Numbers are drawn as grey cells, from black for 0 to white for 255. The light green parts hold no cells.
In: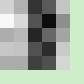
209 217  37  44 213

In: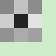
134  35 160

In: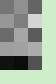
117 126  91

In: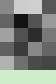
136  18  44 101

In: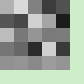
177  72 149 208 148

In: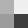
177  62

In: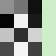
144 241 210

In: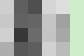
206  98 107 209

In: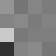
149 137 126 119
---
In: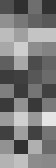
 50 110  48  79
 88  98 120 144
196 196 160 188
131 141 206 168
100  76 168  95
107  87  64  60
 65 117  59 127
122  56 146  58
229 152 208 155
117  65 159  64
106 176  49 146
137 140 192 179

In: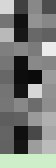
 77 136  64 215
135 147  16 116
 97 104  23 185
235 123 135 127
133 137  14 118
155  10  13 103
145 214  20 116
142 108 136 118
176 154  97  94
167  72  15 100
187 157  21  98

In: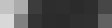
 70  46  43  46  45  60 172 195
 97  48  47  43  44  51 129 216

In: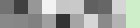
213 102  96 201 199 242 151  64 114
179 138 214 165  51 160 129 135 137

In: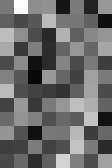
152  33 123  21 145 141 253 120
 15  97 119 118 187  88  73  96
149 136  95 177  40  76 142 189
166 102 150 100  44 127  57 169
 62 121  74 132  43  16 139  75
123 160  65 102 153   9  87 129
 75 163  96  50  59  66  79 187
 99 174 191 150 121  56 152  66
 18 196  92 105  80 129 147 107
104  61 183 118 120  16  82 148
 42 122 195  79  66 124  65  63
160  76 127 211  96  45 105  73

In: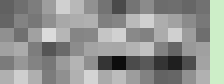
113 102 110 108 139 116  74 115 145 184 208 158 125 111  97
120 139 162 173 208 186 133 127 176 173 168 144 119 131 101
110 157 208 172 129 137 209 197 135 133 182 219 161 112 144
160 153 102 130 194 179 167 168 163 140 106  85 125 171 161
163  77  31  52  89  75  13  52 143 180 155 119 131 151 123
177 145 102  99 130 157 188 170 212 177 144 124 175 206 176
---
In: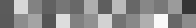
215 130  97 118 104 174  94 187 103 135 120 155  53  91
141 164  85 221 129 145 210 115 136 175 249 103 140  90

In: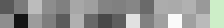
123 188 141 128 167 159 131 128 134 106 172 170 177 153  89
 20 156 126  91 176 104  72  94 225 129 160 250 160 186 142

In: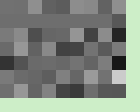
112 143  97  92 141 137  98 143 113
110 110 110 110 110 110 110  88 110
138  78 102 104 149  67 140  37 122
151  98 137  66  68 115  90 123 106
 83 106 108 104 115 100 125  23  51
107 103  94 128 102 154 114 203 122
151 100 130  68  58 110  87  86 111

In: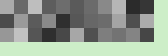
105 190  93 109  90 107 137 182  43  54 171
154  91 138  47  87 103 108 164  79 171  75
193  85  47  72 167  80 126 115 132  70 151

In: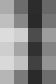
108  44 104 172
136  42 116 191
208  76 157 220
165  49 131 206
194  65 148 217
122  42 109 182

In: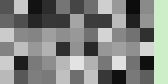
200  18  44 117  69 111 207 153  12 138  84
 79  38  55  54 165  60  59 187  32 148 102
137 132 159 142 152 113 212 135 114  48 203
190 152 178  46 146  40 151 160 144 213 130
 29 122 142 184 227 178 119 225 114  15 205
 88 126 122 192 110 193  55  16 121  94 185
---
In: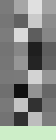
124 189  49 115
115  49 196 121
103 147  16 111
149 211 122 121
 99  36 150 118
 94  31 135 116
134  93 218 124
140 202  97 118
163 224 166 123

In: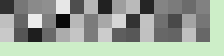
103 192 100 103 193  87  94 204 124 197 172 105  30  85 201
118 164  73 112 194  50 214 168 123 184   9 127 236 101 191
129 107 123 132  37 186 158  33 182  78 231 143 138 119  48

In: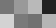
181 113 122 211
 33 185 153 118

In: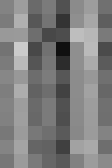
138 156 129  89 102 122 155 119
110 169 162  64  98 101 164 132
131 155 136  90 111 120 155 120
111 156 138  78 123 104 159 129
112 157 139  81 123 106 157 131
103 162 140  66 110  98 173 126
112 152 140  87 124 109 152 135
 91 171 143  44 119  85 186 123
 75 186 143  16 113  72 203 115
122 183 190  77  72 110 154 153
 94 167 143  51 116  87 176 123
112 157 139  81 123 106 157 131

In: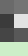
 88  69
226  59
116 106

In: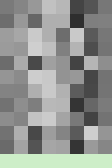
134 154  52 162 166  84 163 106
149 206  90 132 157  72 175 114
115  67 121 164 203 194 132 141
123 103  52 182 184 126 142 114
116  72  92 177 201 175 130 131
115  70 152 147 200 205 139 149
142 181  67 147 160  73 171 108
116  78 180 128 191 207 151 155
119  90 201 109 175 202 167 157
128 127  46 175 175 102 152 109
119  84  68 183 193 152 133 122

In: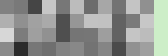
159 145  75 133 115 136 130 111 119  43 138
188 197  98 158 118 117  79 145 159 124 215
199 122  98 193 194 150  79 170 161 144 176
144 196 115 167 108 188 119 198  69 121 129
